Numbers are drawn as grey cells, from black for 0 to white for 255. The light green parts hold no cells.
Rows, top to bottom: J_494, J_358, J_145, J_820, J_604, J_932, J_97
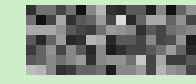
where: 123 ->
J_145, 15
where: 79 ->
J_820, 14

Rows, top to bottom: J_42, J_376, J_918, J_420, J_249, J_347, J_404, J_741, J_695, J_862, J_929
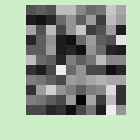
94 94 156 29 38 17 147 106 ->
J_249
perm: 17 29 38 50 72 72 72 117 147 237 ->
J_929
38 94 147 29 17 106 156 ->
J_420
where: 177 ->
J_741, 7

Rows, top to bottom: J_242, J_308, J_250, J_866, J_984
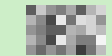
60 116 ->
J_984
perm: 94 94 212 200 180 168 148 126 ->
J_242
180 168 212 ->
J_250

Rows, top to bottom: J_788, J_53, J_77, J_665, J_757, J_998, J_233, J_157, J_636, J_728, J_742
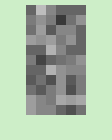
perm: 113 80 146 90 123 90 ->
J_157
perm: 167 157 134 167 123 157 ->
J_728
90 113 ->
J_157
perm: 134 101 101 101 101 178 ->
J_757
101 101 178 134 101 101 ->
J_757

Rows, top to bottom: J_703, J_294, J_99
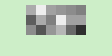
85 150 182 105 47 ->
J_99
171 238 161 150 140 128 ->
J_703
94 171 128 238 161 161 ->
J_294
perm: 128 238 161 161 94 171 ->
J_294
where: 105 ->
J_99, 4

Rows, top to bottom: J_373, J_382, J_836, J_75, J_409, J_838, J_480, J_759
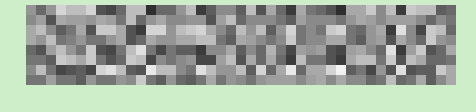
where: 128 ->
J_75, 4
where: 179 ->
J_409, 24
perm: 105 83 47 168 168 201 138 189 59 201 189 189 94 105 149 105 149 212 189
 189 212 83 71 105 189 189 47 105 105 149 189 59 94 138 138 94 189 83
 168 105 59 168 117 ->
J_373
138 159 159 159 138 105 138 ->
J_382

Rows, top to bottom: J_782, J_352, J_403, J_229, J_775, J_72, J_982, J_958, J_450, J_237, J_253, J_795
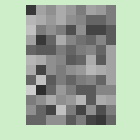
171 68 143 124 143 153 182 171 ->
J_982
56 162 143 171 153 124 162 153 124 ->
J_782
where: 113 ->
J_229, 5
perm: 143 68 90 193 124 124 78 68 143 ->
J_403
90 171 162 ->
J_237
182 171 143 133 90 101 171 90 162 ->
J_72

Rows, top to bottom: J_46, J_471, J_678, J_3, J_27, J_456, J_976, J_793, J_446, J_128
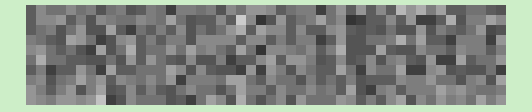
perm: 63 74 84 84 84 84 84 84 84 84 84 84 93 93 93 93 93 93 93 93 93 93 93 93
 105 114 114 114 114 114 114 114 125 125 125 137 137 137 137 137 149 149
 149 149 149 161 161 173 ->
J_678
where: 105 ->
J_678, 42
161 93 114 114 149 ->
J_456
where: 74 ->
J_678, 46
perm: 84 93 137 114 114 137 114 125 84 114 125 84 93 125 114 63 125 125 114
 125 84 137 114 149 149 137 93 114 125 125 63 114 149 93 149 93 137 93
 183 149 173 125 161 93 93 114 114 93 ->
J_46
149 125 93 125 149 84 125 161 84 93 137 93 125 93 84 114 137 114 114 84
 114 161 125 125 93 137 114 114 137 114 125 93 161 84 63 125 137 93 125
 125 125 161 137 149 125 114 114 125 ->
J_446
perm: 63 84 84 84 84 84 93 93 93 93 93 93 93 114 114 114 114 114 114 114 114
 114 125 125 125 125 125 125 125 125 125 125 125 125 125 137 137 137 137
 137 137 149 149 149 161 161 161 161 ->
J_446

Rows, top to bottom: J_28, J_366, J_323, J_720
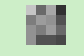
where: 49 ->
J_28, 3
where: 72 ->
J_720, 3
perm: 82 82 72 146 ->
J_720
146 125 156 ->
J_323

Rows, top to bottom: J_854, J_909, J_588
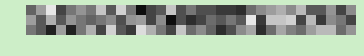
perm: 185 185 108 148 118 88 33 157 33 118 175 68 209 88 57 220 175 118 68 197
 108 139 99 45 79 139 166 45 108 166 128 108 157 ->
J_588
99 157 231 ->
J_854
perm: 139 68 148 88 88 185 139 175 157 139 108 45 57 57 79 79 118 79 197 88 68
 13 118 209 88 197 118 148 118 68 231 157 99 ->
J_854

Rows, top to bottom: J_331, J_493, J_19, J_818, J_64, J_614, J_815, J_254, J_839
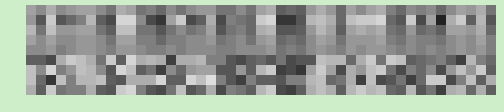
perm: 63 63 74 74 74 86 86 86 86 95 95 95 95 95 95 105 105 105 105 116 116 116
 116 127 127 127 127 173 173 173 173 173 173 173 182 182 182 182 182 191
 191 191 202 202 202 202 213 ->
J_614
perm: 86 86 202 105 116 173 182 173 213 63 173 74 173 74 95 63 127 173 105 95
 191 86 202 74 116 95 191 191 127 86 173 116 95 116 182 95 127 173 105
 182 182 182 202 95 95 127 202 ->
J_839

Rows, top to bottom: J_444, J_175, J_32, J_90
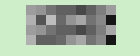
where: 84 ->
J_175, 1
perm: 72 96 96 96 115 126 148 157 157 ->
J_444

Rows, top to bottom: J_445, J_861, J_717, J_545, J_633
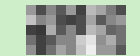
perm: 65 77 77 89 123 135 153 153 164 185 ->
J_445
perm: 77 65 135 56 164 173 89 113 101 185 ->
J_717
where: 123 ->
J_445, 8
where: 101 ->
J_717, 8
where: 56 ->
J_717, 1

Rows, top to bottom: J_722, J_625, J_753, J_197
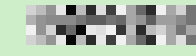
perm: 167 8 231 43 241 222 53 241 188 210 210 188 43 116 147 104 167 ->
J_753
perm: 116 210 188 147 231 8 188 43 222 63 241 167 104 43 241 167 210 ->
J_722
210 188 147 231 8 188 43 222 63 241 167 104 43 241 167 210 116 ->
J_722
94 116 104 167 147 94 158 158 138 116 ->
J_625

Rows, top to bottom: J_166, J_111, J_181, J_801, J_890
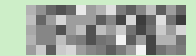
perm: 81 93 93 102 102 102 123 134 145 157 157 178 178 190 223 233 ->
J_166
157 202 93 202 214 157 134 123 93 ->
J_890
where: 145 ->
J_166, 1
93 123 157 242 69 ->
J_890
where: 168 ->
J_181, 0

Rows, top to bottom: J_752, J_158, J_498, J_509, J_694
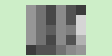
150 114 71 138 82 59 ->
J_752
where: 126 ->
J_498, 4
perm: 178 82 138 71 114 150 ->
J_509
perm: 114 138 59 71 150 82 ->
J_752

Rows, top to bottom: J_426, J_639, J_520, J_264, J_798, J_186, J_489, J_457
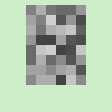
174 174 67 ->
J_457
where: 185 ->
J_520, 3
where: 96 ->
J_520, 5

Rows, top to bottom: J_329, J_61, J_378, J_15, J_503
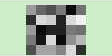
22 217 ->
J_15
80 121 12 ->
J_329
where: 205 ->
J_61, 2
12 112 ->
J_329
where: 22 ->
J_15, 1
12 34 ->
J_378

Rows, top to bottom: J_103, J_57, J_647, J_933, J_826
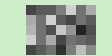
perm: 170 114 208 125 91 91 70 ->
J_103
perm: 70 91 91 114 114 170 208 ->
J_57
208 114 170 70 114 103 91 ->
J_933
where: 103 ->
J_933, 5
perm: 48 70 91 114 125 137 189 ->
J_826
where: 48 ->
J_826, 3
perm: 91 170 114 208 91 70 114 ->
J_57

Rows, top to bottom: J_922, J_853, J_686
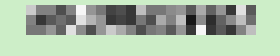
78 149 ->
J_686
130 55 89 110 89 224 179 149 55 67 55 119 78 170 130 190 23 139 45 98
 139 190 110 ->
J_853
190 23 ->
J_853
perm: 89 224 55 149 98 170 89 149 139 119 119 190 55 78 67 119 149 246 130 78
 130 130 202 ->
J_922

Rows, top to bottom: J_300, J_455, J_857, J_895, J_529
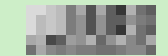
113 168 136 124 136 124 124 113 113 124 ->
J_529
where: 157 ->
J_895, 4
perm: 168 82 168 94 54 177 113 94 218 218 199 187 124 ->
J_300
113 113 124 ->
J_529
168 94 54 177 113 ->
J_300
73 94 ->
J_895

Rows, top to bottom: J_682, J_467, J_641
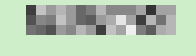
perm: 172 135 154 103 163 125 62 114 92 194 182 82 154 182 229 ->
J_467
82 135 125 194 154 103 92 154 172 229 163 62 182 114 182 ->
J_467
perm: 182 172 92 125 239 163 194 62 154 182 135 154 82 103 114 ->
J_641
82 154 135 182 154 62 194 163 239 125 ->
J_641

